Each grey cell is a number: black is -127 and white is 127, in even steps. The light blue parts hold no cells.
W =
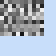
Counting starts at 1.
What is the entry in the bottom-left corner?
13
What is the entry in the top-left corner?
-78
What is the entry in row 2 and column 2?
-64
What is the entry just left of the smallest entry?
110
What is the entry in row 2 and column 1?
52
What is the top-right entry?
-52
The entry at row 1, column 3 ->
-25
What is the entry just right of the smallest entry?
94
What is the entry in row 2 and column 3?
94
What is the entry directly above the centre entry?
67
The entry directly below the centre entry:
-12
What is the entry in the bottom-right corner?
-12
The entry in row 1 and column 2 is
67
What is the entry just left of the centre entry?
13
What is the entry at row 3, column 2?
0
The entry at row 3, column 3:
110
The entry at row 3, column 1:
-25

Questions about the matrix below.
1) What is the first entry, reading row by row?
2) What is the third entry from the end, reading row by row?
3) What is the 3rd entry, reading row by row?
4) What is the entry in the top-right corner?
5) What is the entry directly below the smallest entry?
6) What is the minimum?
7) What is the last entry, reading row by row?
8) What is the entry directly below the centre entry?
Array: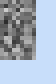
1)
16
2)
-24
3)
-24
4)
-39
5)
-39
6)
-82
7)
46
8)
-39

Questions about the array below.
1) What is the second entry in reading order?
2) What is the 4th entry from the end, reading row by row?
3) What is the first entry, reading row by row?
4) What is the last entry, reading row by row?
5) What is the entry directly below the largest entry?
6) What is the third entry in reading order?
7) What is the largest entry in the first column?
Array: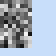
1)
-16
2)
-74
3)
-48
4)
90
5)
74
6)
-48
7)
103

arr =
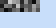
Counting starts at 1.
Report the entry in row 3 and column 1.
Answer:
-45
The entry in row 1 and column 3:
75
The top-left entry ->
-61
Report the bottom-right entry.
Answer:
-45
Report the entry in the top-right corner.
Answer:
2
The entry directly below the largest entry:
-14
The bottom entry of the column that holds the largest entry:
-86
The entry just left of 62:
-73
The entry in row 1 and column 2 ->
-73

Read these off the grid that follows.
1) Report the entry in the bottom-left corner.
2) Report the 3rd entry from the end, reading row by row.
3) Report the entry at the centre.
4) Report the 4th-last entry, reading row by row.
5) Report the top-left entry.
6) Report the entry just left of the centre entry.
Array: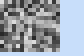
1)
-26
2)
76
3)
21
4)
61
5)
91
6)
-58
